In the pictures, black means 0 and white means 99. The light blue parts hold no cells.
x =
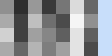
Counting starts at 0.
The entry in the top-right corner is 40
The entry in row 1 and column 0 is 66
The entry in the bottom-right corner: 29
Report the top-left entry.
56
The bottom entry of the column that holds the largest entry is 88
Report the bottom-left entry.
66
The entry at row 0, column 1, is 18
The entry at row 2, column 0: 81

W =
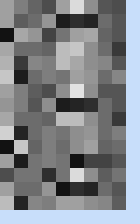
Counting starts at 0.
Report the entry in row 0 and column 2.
39
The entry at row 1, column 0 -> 62
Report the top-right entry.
30
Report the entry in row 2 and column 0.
7
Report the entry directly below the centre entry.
73
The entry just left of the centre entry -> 55
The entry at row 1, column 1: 36
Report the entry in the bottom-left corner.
73
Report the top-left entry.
62
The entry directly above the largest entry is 62
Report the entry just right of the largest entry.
55
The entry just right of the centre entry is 14
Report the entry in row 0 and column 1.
49
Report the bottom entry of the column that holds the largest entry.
62
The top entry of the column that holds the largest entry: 85
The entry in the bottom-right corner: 36
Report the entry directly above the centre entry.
55
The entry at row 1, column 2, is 42

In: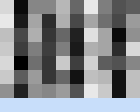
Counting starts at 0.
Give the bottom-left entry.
56
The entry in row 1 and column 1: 10
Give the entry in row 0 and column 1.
4
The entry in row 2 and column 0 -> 74
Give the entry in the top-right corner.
36
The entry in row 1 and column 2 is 64
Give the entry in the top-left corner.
84
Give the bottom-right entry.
74
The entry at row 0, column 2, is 52
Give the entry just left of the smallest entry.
84
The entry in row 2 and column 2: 68
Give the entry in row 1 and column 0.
90
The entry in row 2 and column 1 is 28
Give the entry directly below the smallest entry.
36
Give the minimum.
0

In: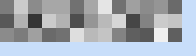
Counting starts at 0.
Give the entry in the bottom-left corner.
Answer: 54
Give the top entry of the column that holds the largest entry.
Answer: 58
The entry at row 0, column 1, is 79
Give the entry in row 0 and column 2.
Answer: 54
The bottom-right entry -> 37
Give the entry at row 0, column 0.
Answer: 48
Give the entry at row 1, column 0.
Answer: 34
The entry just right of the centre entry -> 72
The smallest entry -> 20
